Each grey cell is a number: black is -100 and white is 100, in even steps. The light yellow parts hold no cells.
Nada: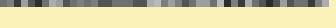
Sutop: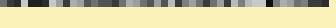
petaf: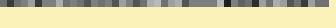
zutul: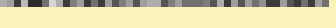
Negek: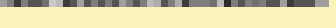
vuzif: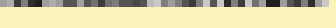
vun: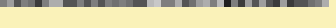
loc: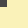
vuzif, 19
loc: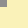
zutul, 37
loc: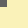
petaf, 34

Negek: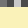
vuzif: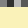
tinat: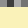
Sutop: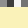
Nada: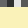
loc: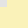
Nada, 2
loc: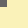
Nada, 0
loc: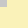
Negek, 2
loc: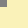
vuzif, 0

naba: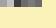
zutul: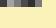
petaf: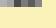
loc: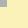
petaf, 0
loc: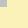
naba, 1
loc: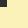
zutul, 4
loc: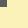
petaf, 4
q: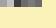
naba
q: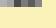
petaf

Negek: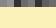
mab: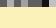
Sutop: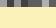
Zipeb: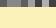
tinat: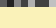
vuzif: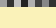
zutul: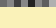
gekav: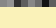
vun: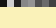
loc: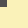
vun, 5
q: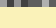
Sutop
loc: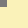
Negek, 4
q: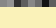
gekav

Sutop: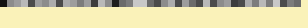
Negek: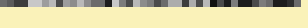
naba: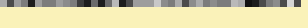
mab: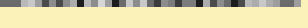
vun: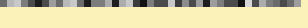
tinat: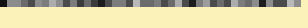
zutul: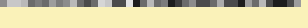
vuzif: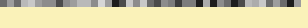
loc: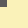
Negek, 1
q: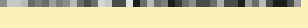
zutul
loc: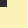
Negek, 41

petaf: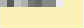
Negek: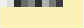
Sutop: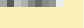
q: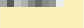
Sutop
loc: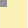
Sutop, 7
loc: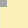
Sutop, 0

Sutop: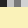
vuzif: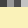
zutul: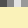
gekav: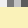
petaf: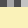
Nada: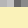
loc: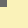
Nada, 2
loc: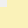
gekav, 0
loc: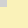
Sutop, 3
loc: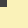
vuzif, 0
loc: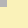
Nada, 0

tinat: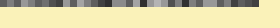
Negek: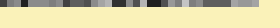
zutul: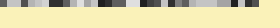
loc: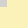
zutul, 6
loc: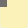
tinat, 6

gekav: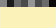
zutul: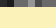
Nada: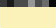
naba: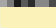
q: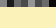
gekav
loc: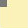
naba, 1
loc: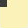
Nada, 0
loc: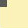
naba, 3

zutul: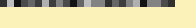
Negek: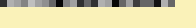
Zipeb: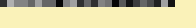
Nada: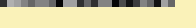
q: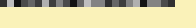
zutul
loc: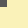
Zipeb, 17
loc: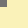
Zipeb, 15
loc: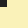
Zipeb, 22
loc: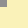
Negek, 6

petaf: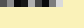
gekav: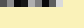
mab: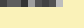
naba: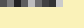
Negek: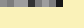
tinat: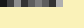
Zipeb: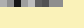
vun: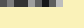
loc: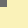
naba, 5
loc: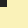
naba, 2

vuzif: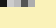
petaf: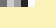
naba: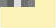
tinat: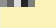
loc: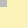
vuzif, 2
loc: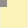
tinat, 0
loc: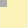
vuzif, 4

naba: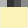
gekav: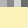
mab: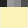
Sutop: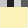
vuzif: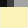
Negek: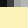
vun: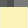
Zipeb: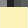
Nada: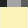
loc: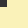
naba, 1
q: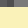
vun
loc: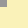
mab, 1
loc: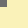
gekav, 3

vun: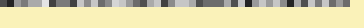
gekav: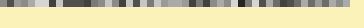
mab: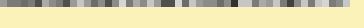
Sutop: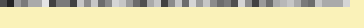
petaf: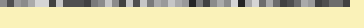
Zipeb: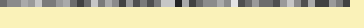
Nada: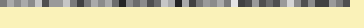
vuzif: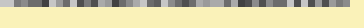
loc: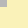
Sutop, 40
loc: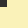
mab, 33
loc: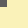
vuzif, 22

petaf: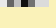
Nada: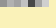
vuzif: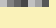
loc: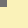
petaf, 4
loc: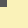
vuzif, 6
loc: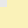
petaf, 0
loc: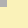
Nada, 1
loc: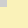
Nada, 6

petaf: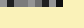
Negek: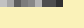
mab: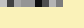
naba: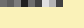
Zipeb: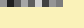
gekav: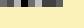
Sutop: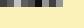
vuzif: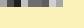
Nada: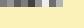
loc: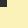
Negek, 8
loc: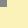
Negek, 4

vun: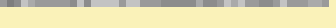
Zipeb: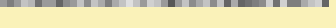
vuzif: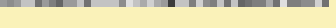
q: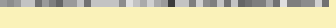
vuzif
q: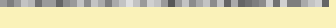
Zipeb
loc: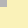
Zipeb, 4

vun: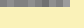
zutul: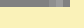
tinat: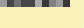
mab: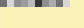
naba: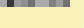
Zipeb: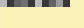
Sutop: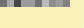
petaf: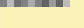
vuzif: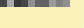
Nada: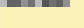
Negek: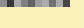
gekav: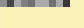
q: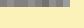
vun
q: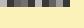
Zipeb
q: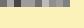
Sutop
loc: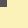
Nada, 6

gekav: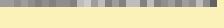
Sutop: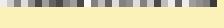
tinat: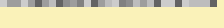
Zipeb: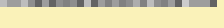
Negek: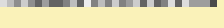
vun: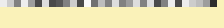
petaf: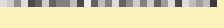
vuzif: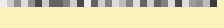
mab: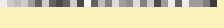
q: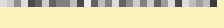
petaf
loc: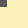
vun, 8
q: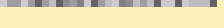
tinat
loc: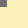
vun, 13
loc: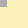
Zipeb, 19

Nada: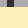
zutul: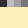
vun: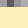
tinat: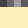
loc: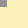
vun, 2
